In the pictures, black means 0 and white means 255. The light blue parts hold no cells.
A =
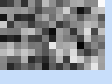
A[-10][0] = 51
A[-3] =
[186, 205, 164, 198, 174, 118, 86, 128, 201, 161, 219, 105, 57, 100, 151]
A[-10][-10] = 89
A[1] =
[157, 152, 146, 156, 128, 73, 119, 121, 153, 206, 109, 18, 63, 181, 194]
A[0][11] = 173
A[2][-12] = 52
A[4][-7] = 159
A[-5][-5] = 113
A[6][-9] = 87
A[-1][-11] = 80
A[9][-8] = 93
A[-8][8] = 165
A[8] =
[136, 96, 96, 174, 43, 72, 43, 104, 182, 61, 228, 203, 143, 198, 162]
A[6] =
[153, 182, 130, 153, 117, 121, 87, 231, 163, 171, 183, 4, 94, 134, 103]
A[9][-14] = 40
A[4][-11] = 192
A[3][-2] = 174
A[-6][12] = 221
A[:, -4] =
[173, 18, 93, 142, 144, 63, 4, 105, 203, 99]
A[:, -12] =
[49, 156, 52, 122, 182, 136, 153, 198, 174, 108]
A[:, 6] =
[186, 119, 168, 108, 65, 121, 87, 86, 43, 24]
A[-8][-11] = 40
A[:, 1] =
[67, 152, 149, 59, 121, 43, 182, 205, 96, 40]
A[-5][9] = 126
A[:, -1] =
[250, 194, 85, 124, 191, 132, 103, 151, 162, 158]
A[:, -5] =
[167, 109, 147, 134, 52, 113, 183, 219, 228, 47]
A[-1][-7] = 57
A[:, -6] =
[125, 206, 125, 90, 137, 126, 171, 161, 61, 110]

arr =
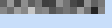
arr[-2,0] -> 98
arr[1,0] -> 135
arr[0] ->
[98, 153, 76, 142, 95, 120, 62, 66, 146, 116, 72, 58, 145, 98, 120]
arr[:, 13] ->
[98, 35]
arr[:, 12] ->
[145, 114]
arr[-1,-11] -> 197
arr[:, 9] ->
[116, 117]
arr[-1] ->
[135, 111, 158, 135, 197, 127, 135, 85, 102, 117, 102, 158, 114, 35, 132]

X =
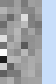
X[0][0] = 134
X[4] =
[141, 160, 183, 136, 164, 134]
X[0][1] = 132
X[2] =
[147, 107, 151, 221, 127, 148]
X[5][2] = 177
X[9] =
[206, 98, 154, 161, 172, 157]
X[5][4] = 144
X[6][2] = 162
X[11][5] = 162
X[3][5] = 118
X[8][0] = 28
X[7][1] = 156
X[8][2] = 178
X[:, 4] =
[159, 135, 127, 129, 164, 144, 146, 139, 171, 172, 176, 161]
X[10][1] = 123
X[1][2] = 163
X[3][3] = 186

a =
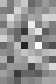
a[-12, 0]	185
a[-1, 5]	142
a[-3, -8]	118
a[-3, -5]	147
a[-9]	[117, 184, 149, 110, 236, 127, 171, 127]
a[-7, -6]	105
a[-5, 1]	131
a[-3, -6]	148
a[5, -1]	149
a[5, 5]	104
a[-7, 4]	158
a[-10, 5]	159
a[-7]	[210, 165, 105, 163, 158, 104, 137, 149]
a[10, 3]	101
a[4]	[168, 127, 104, 52, 188, 226, 91, 121]
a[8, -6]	165
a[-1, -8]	135
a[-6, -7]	131
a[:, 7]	[132, 167, 209, 127, 121, 149, 78, 194, 95, 217, 147, 163]
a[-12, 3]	201
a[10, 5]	91
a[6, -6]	191
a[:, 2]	[170, 211, 177, 149, 104, 105, 191, 168, 165, 148, 58, 92]
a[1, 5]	153
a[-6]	[106, 131, 191, 35, 162, 250, 102, 78]
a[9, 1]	153
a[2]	[158, 223, 177, 137, 166, 159, 211, 209]
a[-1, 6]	167

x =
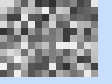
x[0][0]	221
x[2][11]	106
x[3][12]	176
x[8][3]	199
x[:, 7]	[49, 90, 188, 210, 117, 122, 127, 125, 128, 235, 78]
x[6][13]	199
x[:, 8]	[121, 204, 130, 94, 141, 143, 239, 144, 98, 92, 174]
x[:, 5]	[55, 170, 86, 71, 106, 97, 164, 105, 108, 78, 113]
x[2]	[148, 65, 67, 231, 91, 86, 48, 188, 130, 149, 94, 106, 96, 75]
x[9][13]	66
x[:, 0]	[221, 206, 148, 219, 52, 169, 116, 186, 132, 239, 82]
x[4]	[52, 80, 178, 55, 151, 106, 168, 117, 141, 59, 69, 170, 65, 156]
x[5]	[169, 114, 92, 188, 97, 97, 121, 122, 143, 59, 177, 158, 105, 139]
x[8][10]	166
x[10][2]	238
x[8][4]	144
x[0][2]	160
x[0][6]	75
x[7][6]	150
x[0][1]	222
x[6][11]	135
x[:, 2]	[160, 116, 67, 217, 178, 92, 160, 202, 239, 122, 238]
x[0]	[221, 222, 160, 95, 188, 55, 75, 49, 121, 107, 133, 70, 91, 229]
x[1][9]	192
